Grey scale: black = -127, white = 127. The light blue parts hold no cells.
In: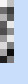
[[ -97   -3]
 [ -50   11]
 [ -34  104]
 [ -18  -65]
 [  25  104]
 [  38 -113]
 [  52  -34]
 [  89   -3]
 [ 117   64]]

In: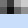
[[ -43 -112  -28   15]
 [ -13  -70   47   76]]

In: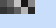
[[ -77  -63  -33   53  -89]
 [ -48  -21   67 -104    7]]

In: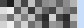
[[-57 -98  37 -57  66 -43  12  24 -29  12  50]
 [ 50 -16  66  -1  66 -43 -84  82 -57 -84  66]
 [ 82 110  12  82 -16  24 -71  24  12 -71  -1]
 [ 95 110 -43  50 -71  37 -29 -57  37  -1 -29]]

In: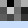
[[ -46   77  -18  -98]
 [ -34  -58   -6  -74]
 [  34 -127    7   47]]

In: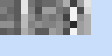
[[-36 -23 -36  45  16 -36 -36  30  16 -50 115  30  45]
 [-23 -11 -36  58  16 -23   2 -11   2 -62 115  16  45]
 [-11 -11 -36 100 -11 -36 -23 -23   2  45 -62  30 100]
 [  2 -23 -36 100   2 -50  30  30 -11 -23 115 -50  87]
 [ 16  16 -23  58   2  16   2   2  16 -11 -87  30  45]]

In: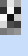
[[ -82  119  -98]
 [ -23  103   45]
 [  -8    7   20]
 [  87  -51  -66]
 [ 119 -110   74]]
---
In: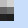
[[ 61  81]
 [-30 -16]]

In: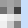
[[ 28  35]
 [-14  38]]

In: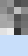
[[  8  20]
 [ 16 -12]]

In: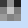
[[-69  20]
 [  4  71]]

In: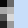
[[-120  -22]
 [  40   55]]

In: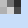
[[ 61 -14]
 [ 48  83]]

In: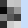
[[ -70   70]
 [-120  -24]]

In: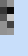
[[ -18   21]
 [ -75 -117]]

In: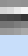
[[17 20]
 [84 90]]
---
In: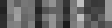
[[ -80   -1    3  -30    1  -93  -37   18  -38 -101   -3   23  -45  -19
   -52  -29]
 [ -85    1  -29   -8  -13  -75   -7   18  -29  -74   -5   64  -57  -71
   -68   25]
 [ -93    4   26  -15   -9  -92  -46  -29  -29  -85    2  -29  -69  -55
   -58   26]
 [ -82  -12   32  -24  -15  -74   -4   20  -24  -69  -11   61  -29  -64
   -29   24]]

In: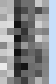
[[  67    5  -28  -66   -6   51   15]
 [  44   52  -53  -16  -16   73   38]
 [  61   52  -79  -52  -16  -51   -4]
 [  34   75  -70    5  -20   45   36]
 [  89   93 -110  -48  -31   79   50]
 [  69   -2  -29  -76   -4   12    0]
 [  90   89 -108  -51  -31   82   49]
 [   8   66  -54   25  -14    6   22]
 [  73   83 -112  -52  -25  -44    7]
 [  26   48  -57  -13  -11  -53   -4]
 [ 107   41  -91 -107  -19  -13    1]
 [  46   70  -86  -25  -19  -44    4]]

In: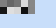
[[-105   94   86 -110    6]
 [  -1  -25  -11   92    7]]

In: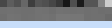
[[ -17  -12  -13  -16  -15  -13  -12  -14   -8   -8   -9   -9  -16  -15
   -15  -21]
 [ -55  -34  -46  -24  -65  -42  -47  -57  -72 -104  -48 -100  -42  -42
     4   76]
 [ -15  -14  -15  -16  -16  -13  -14  -17  -13  -14  -15  -14  -16  -15
   -17  -16]]

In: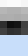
[[ -63  -80  -77  -58]
 [ 119  122  122  117]
 [  54   49   49   56]
 [  45   46   43   46]
 [ -80 -112 -107  -63]]

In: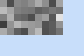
[[ 43  10 -32 -50  25  57 -47 -35 -12]
 [ 26 -49   8   1  15  43  14 -51  35]
 [ 59  36   0  -6  -9 -31 -21  -7 -15]
 [  0  47 -20 -27 -49  15  30 -40  98]
 [-66  19  54  32  27  21 -45 -34  18]]

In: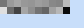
[[  95  -19  -61   37   14  -12  -26   33   54 -117]
 [  -9   26   38   24   21   30   24    8    4   59]]
